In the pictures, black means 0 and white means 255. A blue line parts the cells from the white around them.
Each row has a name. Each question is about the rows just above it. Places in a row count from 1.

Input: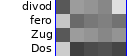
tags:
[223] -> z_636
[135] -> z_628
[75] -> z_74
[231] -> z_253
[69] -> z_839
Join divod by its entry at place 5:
z_636
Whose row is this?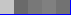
fero
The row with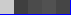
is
Dos

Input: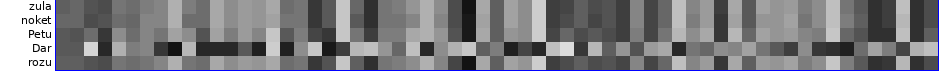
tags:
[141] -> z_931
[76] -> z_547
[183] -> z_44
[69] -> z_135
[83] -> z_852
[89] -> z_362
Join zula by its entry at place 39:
z_547
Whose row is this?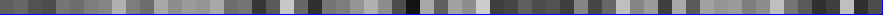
zula

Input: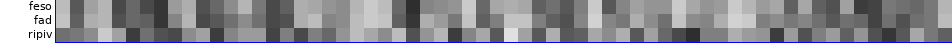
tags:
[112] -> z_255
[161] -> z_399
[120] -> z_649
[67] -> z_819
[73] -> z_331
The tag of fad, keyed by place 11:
z_331
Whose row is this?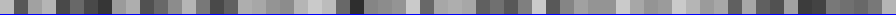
feso
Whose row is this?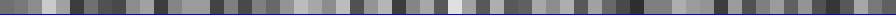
ripiv

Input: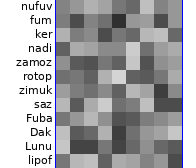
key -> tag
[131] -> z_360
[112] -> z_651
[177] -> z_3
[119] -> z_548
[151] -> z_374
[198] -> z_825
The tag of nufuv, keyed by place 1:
z_360
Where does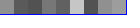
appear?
zamoz
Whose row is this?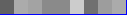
nadi
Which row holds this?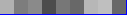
ker
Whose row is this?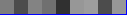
fum

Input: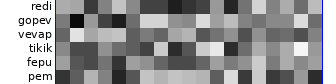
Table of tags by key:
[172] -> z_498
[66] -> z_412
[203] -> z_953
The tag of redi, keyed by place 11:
z_412
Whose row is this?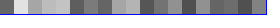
vevap
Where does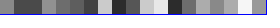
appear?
tikik
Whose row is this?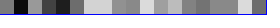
gopev

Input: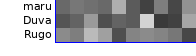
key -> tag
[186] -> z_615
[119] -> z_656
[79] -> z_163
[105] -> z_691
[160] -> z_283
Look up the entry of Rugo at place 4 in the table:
z_283
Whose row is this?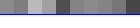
Rugo
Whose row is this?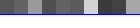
Duva
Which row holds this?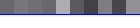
maru

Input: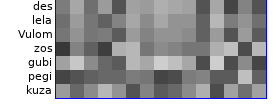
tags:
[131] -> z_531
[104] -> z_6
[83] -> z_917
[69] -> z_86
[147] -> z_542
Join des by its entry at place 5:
z_917
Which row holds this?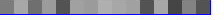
des
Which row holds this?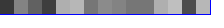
zos

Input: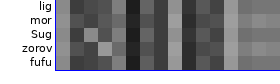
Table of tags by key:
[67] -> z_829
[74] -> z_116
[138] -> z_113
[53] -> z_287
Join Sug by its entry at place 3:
z_113
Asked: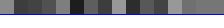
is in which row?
fufu
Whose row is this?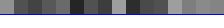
mor
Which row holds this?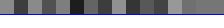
Sug

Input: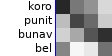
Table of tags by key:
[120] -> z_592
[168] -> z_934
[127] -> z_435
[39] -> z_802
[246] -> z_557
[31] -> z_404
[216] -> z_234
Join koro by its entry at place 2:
z_592
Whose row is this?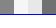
bel
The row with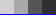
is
bunav
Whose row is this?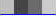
punit

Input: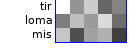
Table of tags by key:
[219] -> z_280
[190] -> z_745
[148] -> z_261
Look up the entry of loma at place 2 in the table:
z_745
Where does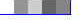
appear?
tir
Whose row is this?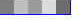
loma
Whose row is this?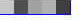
mis

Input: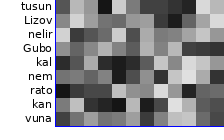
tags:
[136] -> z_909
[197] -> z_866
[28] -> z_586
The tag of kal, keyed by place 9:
z_909
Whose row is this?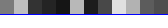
kan
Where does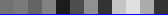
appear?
nem
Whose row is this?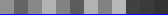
Gubo
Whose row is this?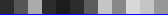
kal

